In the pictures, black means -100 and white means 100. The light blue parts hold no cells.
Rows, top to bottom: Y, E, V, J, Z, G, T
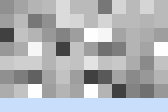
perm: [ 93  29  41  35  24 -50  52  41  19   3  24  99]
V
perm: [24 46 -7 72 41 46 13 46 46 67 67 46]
E
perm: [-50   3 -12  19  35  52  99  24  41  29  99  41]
T
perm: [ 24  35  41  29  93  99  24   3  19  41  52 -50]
V
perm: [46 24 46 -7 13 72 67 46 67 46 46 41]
E
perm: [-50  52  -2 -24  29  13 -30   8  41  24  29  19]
G
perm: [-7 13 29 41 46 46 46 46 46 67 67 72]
Y

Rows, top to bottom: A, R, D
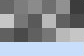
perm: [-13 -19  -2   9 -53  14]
A
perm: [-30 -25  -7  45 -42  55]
R

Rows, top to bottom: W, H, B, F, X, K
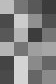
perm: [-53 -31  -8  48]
W
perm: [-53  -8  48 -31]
W
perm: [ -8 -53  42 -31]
B
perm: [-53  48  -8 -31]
W
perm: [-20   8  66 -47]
X
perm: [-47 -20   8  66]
X

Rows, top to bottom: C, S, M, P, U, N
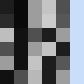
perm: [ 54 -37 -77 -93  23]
C
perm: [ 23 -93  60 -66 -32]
S
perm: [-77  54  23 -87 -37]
P
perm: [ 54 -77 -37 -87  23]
P
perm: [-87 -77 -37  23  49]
M
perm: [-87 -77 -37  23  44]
N

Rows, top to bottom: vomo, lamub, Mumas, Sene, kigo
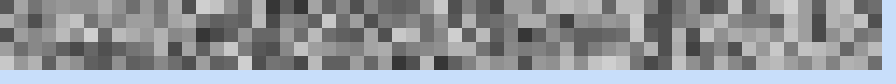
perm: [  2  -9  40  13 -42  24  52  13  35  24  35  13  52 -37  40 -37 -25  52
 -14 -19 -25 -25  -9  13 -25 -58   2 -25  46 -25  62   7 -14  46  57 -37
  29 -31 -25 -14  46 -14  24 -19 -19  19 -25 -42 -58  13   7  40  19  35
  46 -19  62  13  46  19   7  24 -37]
Mumas
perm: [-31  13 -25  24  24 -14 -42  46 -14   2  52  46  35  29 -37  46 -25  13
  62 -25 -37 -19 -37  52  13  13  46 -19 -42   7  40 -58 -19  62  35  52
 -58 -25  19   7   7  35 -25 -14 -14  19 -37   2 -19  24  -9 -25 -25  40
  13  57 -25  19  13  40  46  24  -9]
Mumas
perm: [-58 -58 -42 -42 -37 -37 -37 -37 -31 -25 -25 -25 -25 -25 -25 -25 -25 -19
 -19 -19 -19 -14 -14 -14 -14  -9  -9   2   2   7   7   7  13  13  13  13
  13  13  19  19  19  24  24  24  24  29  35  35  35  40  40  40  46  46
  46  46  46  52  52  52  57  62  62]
Mumas
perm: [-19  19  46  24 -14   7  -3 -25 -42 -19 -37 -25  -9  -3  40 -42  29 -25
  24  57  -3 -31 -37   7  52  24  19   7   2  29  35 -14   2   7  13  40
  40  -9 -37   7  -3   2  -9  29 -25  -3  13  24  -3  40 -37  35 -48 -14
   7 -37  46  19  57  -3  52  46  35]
Sene
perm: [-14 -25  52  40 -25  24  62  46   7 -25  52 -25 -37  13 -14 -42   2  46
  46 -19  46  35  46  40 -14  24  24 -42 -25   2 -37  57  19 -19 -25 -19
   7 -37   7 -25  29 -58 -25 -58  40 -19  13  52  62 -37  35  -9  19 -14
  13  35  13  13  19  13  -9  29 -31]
vomo
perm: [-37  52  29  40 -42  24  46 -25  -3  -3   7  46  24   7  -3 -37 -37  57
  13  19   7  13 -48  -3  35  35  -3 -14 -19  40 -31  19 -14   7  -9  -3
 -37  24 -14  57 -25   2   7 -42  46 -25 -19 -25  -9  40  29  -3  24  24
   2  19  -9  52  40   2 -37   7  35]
lamub

